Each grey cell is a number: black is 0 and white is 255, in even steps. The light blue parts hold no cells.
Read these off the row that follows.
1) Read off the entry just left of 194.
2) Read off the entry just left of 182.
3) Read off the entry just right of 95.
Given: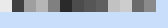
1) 95
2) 159
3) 194
